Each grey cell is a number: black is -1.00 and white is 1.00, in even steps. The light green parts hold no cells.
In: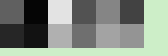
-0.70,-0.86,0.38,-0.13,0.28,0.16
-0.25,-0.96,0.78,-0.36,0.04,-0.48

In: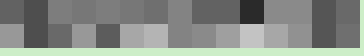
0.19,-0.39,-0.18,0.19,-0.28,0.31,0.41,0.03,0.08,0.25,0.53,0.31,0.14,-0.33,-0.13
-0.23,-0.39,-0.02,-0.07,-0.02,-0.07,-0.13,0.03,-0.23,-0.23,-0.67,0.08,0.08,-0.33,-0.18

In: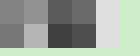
-0.07,0.41,-0.50,-0.39,0.75
0.03,0.14,-0.29,-0.17,0.75

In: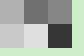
0.57,0.75,-0.58
0.39,-0.12,0.05

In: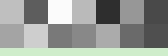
0.29,0.61,-0.05,0.06,0.34,-0.17,-0.38
0.50,-0.27,0.96,0.45,-0.65,0.18,-0.43

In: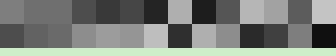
-0.39,-0.23,-0.17,0.11,0.22,0.16,0.49,-0.62,0.37,0.11,-0.67,-0.50,-0.01,-0.88
-0.01,-0.12,-0.12,-0.39,-0.56,-0.45,-0.72,0.37,-0.77,-0.33,0.43,0.27,-0.28,0.54

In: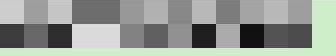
-0.53,-0.19,-0.65,0.71,0.71,0.02,-0.25,0.13,-0.76,0.34,-0.87,-0.35,-0.41
0.60,0.24,0.55,-0.14,-0.14,0.19,0.39,0.07,0.45,-0.03,0.29,0.45,0.24

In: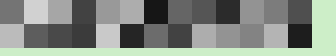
0.47,-0.27,-0.43,-0.54,0.58,-0.71,-0.15,-0.48,0.36,0.15,0.03,0.41,-0.77
-0.09,0.64,0.30,-0.48,0.20,0.36,-0.83,-0.21,-0.33,-0.66,0.15,-0.03,-0.38
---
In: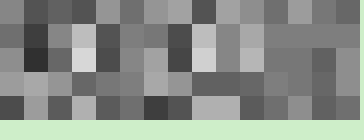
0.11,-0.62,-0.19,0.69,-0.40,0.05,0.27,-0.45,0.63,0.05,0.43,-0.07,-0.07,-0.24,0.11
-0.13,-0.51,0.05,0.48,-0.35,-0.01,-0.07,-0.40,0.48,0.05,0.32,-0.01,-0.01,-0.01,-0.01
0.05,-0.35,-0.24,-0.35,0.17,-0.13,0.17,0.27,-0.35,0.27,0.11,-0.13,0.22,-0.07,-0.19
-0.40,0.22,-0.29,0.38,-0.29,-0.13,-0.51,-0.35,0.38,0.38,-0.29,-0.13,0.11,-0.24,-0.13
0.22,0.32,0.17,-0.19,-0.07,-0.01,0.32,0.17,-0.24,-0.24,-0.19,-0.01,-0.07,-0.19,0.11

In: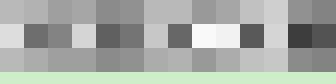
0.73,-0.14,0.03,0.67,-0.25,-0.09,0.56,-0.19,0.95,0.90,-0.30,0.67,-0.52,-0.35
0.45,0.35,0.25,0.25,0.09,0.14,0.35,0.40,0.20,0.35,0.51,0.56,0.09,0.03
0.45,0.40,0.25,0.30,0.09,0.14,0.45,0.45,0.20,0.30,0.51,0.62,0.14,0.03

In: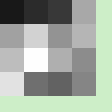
-0.81,-0.66,-0.56,0.32
0.77,-0.13,-0.23,0.04
0.26,0.65,0.15,0.42
0.48,0.99,0.37,0.10

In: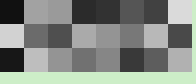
0.65,-0.16,-0.38,0.33,0.16,-0.06,0.44,-0.43
-0.87,0.27,0.21,-0.66,-0.61,-0.33,-0.49,0.71
-0.82,0.49,0.16,-0.11,0.05,-0.55,-0.27,0.39

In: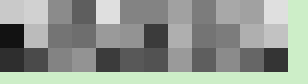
-0.64,-0.42,0.03,0.15,-0.54,-0.31,-0.36,0.21,-0.26,0.09,-0.20,-0.59
-0.86,0.47,-0.09,-0.14,0.21,0.15,-0.54,0.37,-0.09,-0.03,0.37,0.52
0.58,0.64,0.09,-0.26,0.75,0.03,0.03,0.26,-0.03,0.32,0.26,0.75

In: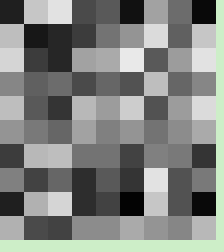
0.49,-0.82,-0.70,-0.53,-0.10,0.16,0.72,-0.25,0.55
0.67,-0.53,-0.70,0.27,0.33,0.83,-0.30,0.22,0.77
0.00,-0.48,-0.20,-0.65,-0.30,-0.59,0.77,-0.36,-0.05
0.39,-0.42,-0.48,0.10,0.10,0.33,0.16,0.05,0.44
0.49,-0.30,-0.59,0.44,0.22,0.61,-0.36,0.22,0.72
0.05,-0.25,-0.15,-0.42,-0.20,-0.36,0.49,-0.20,0.05
0.16,-0.05,-0.20,0.27,0.00,0.16,-0.10,0.10,0.33
-0.76,0.39,0.67,-0.65,-0.48,-0.98,0.55,-0.36,-0.93
-0.53,0.44,0.49,-0.10,-0.10,-0.48,0.00,-0.05,-0.59
-0.76,0.55,0.77,-0.42,-0.30,-0.87,0.27,-0.15,-0.93

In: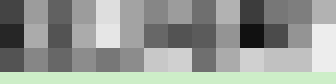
-0.35,0.05,-0.19,0.10,-0.07,0.10,0.57,0.63,-0.13,0.34,0.63,0.51,0.51,0.86
-0.47,0.22,-0.24,0.22,0.74,0.28,0.05,0.22,-0.13,0.40,-0.53,-0.07,-0.01,0.40
-0.70,0.34,-0.35,0.34,0.80,0.28,-0.19,-0.35,-0.29,0.16,-0.87,-0.41,0.16,0.86
